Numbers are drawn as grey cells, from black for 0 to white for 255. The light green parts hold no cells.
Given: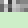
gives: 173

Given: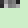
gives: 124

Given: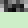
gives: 95

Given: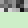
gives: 171

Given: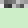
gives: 139

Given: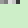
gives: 223

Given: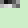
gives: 225

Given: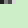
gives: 132
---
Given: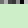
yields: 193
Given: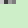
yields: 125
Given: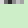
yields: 164
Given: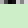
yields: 219
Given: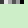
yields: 4
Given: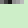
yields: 187
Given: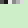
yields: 220
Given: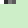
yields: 91
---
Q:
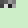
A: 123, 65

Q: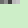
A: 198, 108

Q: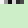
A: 74, 244

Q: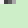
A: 168, 241

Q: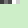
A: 206, 61

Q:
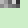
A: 47, 140

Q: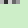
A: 155, 184

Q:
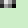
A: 79, 37

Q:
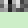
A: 111, 152

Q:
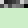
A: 143, 75
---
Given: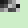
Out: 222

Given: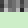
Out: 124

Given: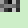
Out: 56

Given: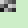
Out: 72

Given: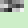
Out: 177

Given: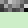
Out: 92

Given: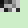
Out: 196
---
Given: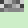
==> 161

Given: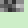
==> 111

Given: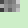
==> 131

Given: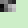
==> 108

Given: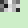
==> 215

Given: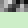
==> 73
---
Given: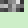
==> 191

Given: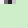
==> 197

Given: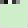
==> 146

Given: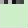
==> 170

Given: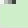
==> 188

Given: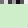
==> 226

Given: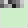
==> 201
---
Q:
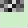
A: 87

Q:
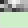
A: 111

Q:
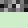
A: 97

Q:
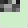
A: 37

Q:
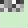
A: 152

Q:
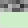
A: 145

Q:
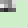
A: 148

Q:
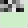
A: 16
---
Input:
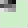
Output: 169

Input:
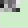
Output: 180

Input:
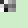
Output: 158

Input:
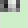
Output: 151

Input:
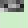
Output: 95

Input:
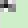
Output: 146

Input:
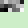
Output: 218

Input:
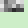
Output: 92
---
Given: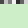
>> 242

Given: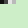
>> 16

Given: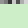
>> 200

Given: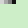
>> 212

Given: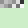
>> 131

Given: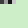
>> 60

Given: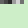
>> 43
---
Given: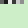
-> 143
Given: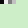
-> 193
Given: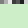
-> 206
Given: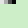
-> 5
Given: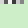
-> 133
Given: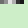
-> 23
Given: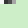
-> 165
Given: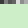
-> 173
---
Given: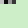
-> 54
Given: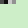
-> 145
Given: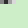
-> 217
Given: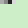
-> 218
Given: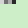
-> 40
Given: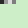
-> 125
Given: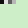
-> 182
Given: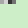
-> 113
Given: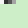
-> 163
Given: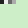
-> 171
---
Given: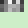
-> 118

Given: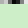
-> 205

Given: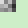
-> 131

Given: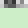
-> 66

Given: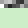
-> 190

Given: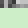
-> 179
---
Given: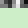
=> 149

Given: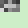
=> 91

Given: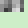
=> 143

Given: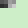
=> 86

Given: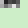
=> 184

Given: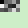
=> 244
